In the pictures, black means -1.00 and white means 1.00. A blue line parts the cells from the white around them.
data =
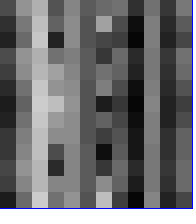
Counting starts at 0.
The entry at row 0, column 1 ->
0.15
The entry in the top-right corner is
-0.06
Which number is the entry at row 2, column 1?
-0.17
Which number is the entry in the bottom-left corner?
-0.78
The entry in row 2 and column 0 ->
-0.73
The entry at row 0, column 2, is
0.38
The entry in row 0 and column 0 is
-0.40
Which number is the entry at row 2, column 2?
0.55
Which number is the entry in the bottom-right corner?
-0.45
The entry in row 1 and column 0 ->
-0.62
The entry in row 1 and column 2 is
0.49

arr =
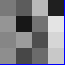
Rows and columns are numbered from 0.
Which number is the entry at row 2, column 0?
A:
0.05
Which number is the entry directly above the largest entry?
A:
-0.76
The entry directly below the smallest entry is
0.22
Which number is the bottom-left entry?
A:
0.11
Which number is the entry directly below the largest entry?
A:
0.68

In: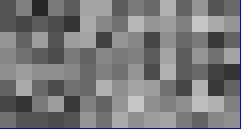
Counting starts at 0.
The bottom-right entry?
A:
0.11
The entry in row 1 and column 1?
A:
-0.45
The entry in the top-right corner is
-0.17
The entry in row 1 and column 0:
-0.34
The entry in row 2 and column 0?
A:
0.17
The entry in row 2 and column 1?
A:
-0.23
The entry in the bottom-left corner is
-0.11
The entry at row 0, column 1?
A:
0.00
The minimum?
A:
-0.70
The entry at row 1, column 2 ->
-0.28
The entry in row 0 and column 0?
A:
-0.34
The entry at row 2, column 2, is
0.23
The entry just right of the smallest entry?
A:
-0.05
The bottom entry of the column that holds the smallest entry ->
-0.34
